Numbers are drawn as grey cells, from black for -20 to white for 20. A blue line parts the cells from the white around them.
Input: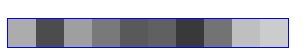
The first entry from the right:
12
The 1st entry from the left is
7
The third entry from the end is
-2

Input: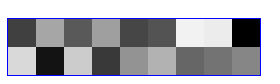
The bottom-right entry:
1
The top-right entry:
-20
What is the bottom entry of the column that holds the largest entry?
-4
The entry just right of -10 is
6
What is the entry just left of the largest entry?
-7

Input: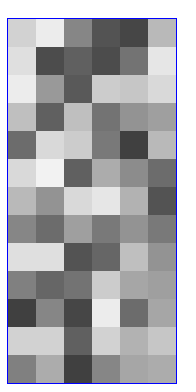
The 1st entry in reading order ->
13
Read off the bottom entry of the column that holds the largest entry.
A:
7
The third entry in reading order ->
1
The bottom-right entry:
7
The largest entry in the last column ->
16
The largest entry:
18
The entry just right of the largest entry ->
-5
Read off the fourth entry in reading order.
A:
-7
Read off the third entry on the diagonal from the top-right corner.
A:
12
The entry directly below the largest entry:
3
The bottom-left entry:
0
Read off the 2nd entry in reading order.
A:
17
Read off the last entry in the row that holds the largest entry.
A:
-3
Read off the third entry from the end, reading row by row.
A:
1
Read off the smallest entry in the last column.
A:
-7
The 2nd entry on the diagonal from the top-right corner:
-2
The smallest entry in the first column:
-10
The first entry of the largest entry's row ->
14

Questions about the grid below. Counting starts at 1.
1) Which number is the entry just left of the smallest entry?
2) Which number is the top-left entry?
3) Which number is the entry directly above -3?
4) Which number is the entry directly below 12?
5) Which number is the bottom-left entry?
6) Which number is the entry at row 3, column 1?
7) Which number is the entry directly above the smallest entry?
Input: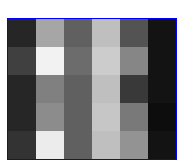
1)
-1
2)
-14
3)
-5
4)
10
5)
-12
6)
-14
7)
-17

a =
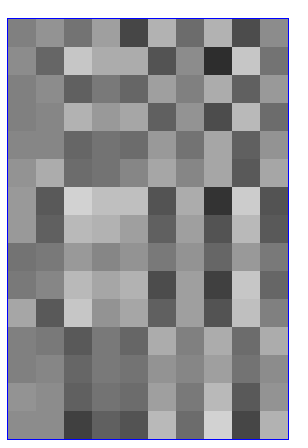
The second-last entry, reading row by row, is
-9
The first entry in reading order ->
0
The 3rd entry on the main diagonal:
-5
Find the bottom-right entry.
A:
8
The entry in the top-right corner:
2
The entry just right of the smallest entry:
11
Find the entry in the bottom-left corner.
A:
2
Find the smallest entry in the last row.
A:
-10
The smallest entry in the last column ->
-7
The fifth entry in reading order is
-9
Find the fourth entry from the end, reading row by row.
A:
-3
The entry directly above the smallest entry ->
8
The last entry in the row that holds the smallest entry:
-2
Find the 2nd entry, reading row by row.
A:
3
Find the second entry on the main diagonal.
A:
-4
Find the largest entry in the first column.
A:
6

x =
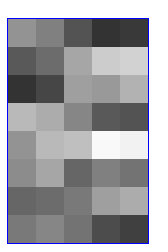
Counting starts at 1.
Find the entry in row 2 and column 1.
-6
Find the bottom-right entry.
-10
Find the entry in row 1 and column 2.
0
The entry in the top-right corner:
-11
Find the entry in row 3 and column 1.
-12
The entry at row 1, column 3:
-7
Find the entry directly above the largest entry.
-6
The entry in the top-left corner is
3
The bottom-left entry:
-1

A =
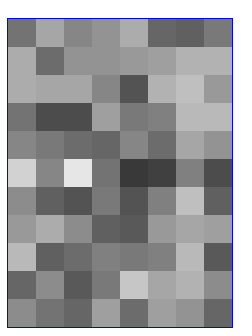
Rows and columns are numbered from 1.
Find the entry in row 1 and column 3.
1
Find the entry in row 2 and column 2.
-3
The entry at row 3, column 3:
6
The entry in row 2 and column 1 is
7
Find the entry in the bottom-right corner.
-4
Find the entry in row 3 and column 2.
6
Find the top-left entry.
-2
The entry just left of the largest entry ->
1
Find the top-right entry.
-1
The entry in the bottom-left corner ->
2
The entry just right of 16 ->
-2
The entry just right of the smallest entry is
-10
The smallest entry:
-11
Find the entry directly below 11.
-3
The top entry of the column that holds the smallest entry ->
7
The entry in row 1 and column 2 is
6
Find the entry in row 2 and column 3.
3

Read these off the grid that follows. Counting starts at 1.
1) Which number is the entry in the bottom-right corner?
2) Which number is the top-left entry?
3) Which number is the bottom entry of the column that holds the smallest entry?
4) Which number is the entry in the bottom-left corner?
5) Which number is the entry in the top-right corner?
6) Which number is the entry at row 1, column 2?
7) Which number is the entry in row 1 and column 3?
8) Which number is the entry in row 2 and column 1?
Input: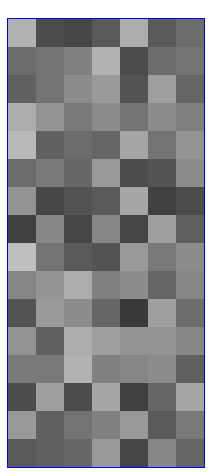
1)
-4
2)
8
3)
-9
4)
-6
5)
-3
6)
-8
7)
-9
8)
-3

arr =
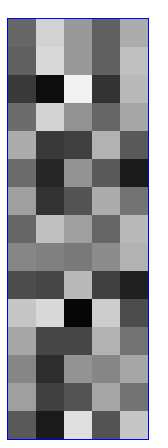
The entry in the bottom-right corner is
11
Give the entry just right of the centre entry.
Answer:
-4
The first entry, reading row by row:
-4
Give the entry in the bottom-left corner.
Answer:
-6
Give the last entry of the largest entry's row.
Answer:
9
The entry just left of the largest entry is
-18
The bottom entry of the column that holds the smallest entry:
15
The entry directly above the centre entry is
-7
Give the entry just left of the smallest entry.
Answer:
14
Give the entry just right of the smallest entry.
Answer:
12
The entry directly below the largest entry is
3
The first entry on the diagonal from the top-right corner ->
7
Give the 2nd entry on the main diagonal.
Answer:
14
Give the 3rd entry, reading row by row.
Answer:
4
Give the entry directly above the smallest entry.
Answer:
9
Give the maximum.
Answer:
18
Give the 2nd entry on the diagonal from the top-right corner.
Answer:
-5
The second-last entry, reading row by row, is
-7
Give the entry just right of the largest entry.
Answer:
-12
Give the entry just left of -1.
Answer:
0
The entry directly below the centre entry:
-1

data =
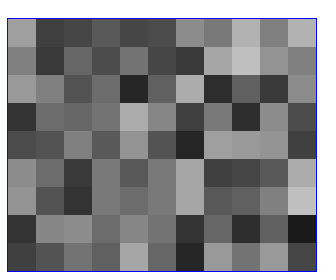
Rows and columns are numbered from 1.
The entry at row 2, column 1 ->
0
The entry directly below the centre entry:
-1
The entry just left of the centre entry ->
3
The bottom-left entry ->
-10
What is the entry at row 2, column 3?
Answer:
-4
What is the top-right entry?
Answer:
8
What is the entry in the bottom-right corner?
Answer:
-9
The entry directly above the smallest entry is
10
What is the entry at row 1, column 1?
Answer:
5
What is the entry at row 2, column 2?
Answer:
-11
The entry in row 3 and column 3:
-7
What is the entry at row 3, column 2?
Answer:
0
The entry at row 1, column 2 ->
-10
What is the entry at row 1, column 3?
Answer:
-9
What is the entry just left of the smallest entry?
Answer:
-5
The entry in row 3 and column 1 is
4
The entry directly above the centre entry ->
1
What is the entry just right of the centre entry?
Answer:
-14
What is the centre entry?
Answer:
-7

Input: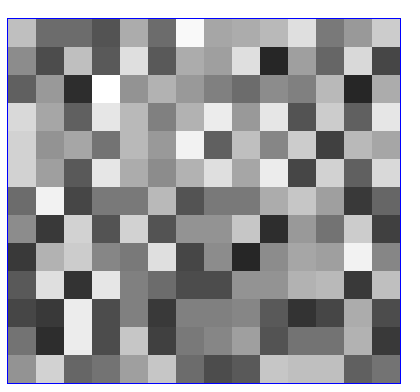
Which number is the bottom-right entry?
-2
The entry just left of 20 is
-13
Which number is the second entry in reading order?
-3
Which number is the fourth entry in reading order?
-7
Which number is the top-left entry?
10
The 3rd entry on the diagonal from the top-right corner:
9
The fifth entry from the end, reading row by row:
11
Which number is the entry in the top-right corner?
12
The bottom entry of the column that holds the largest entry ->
-2
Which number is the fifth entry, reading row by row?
7
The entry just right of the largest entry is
3
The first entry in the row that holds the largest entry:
-5
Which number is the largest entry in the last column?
16
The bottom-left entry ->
3
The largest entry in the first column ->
14
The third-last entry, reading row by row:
10
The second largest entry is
19
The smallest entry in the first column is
-11
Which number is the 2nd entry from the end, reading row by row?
-5
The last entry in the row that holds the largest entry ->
7
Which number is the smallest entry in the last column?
-11
